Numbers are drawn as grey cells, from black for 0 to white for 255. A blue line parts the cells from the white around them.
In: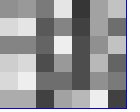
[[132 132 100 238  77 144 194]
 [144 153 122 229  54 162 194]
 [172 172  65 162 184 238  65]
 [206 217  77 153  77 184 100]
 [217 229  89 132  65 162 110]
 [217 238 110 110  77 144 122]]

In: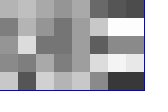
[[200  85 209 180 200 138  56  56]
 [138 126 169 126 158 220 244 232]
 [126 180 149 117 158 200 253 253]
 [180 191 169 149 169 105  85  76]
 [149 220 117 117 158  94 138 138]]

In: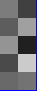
[[148  32]
 [124  64]
 [105 115]
 [ 93 160]
 [ 74 203]]

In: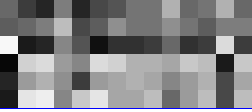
[[248  26  37 134  84  16  49  49  60 104  49  60 219  60]
 [104  60  37 125  37  72  84 116 116 177 104 116 177 104]
 [ 93 104 125 189  72  93 143 116 116 143 116  93 125 125]
 [ 37 155 177 143  60 155 166 177 166 134 155 177  72 166]
 [  7 209 219 155 134 219 209 177 177 166 200 189  26 200]
 [ 26 229 238 134 200 229 166 166 189 104 155 189  72 189]]

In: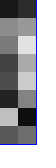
[[191  14]
 [ 24  44]
 [ 88 110]
 [ 35 131]
 [140 152]
 [ 67 170]
 [ 77 203]
 [122 226]]

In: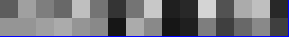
[[149 149 160 171 149 137  22 171 137  22  31 126  63 104 137  63]
 [ 93 160 126 104 191 116  52 116 200  31  40 212  82 171 191  40]]
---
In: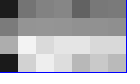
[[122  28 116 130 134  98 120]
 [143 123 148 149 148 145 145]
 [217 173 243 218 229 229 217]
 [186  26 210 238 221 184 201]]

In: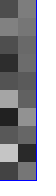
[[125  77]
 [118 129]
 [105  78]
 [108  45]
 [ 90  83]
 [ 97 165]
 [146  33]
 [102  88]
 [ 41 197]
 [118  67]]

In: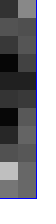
[[136  50]
 [ 79  83]
 [ 85  56]
 [ 66   6]
 [ 32  32]
 [ 57  52]
 [ 88   7]
 [100  39]
 [ 87  81]
 [103 191]
 [104 118]]

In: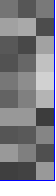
[[121 116  86]
 [ 76 161 169]
 [162  88  72]
 [193  82 103]
 [209 119 141]
 [180  99 128]
 [ 60 152 152]
 [133  85  89]
 [ 79 153 127]
 [153  63  66]]

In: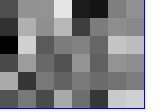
[[144  78 146 147 229  27  20 126]
 [137  49 176 143 183  62 124 142]
 [188   2 208  90 124 129 102 196]
 [142  73 156 104  82 147  96 147]
 [125 170  53 120  98 122 107 114]
 [208  83 120  74 169 110  55 202]]

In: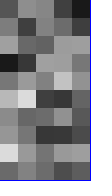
[[ 25  85 142 134  64]
 [ 62 125  63 130 108]
 [158 160 104  98 156]
 [119  25  55 160 158]
 [146 119 154 129 194]
 [100 184 219  63  55]
 [ 88 139 103 108 145]
 [ 75 150 118  55  56]
 [158 219 153 116 153]
 [ 93 106 130 108  77]]
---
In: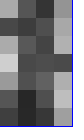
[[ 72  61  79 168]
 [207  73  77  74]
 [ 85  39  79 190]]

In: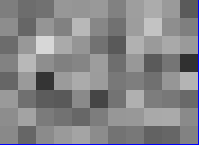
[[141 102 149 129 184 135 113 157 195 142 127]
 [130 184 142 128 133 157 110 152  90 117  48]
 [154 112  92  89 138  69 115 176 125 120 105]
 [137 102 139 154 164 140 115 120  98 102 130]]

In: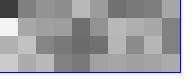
[[244 168 160 158 111 146 184 174 168 129]
 [203 172 185 130 121 161 165 160 163 172]]

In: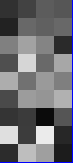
[[ 34 104  96 104]
 [ 79 214 105 167]
 [ 74 156 149 177]
 [223  60 235  39]]

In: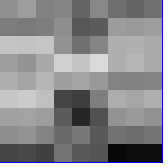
[[124 122 126 141  88  91 156 153 157]
 [157 147 168 208 196 218 174 182 169]
 [198 203 191  69  62 126 173 165 175]
 [141 147 131 107 121  89 114 108 116]]

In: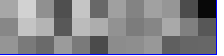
[[135 196 180  88 187 173 146 124 134 169 128  87]]
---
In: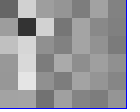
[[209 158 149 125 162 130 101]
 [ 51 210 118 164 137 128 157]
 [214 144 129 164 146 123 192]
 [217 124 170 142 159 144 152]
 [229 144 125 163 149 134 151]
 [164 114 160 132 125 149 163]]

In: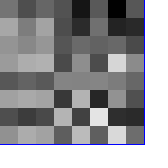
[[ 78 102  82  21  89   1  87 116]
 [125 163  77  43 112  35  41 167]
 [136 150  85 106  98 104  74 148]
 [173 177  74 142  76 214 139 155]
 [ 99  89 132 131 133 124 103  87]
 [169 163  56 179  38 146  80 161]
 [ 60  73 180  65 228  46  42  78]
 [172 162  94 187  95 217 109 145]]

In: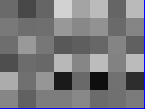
[[ 72 101 210 164 187 101 186 106]
 [110 111 152 136 146 106 133 121]
 [153 119  88  94 103 132  96 110]
 [108 104 184 134 188 130 187  78]
 [112 150  26 105  14 113  45 172]
 [ 97 125 125 136 107 112 123 134]]

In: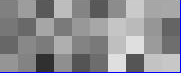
[[157  89 189 132  88 140 202 166 168 128]
 [105 166 122 152 167 197 186 150 100 119]
 [136 123 175 131 121 191 223 155 110 103]
 [131  48 143  84 109 223  85 195 199 149]]

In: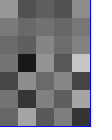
[[ 81  94  82 140 152]
 [105 113 103 119 122]
 [ 95 133 109 130 106]
 [ 24 148  87 198 116]
 [141 106 134  68  71]
 [ 54 129  94 165 115]
 [165  88 126  52 102]]

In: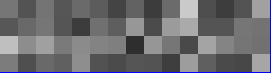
[[ 83 116  86 106  92  68  98  60 107 202  78  61  83 161 118]
 [105 118  85  60 112  94 151  75 155 170  84  84 118 115  87]
 [141 160 122 139 131 127  46 150 118  73 164 132 117 113 191]
 [ 79 105  96 142  82  75  85  83  62 157  95  74  71 166 124]]

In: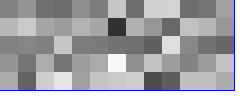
[[149 112 108 141 124 198 109 209 210 109 117 161 130]
 [201 166 155 179 166  49 176 150 105 193 183 151 185]
 [134 129 197 124 122 114 112  95 222 137 114 104 130]
 [117 172 116 158 170 248 144 192 158 131 155 193 149]
 [ 98 205 228 160 195 201 204  77  93 191 190 170 170]]
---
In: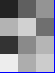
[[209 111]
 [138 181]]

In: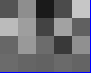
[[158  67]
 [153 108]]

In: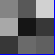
[[ 21  55]
 [106  96]]

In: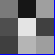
[[228  64]
 [181 158]]

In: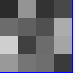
[[ 96  80]
 [ 64 108]]

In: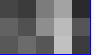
[[ 81 142]
 [107  86]]

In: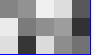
[[123 143]
 [ 54 219]]
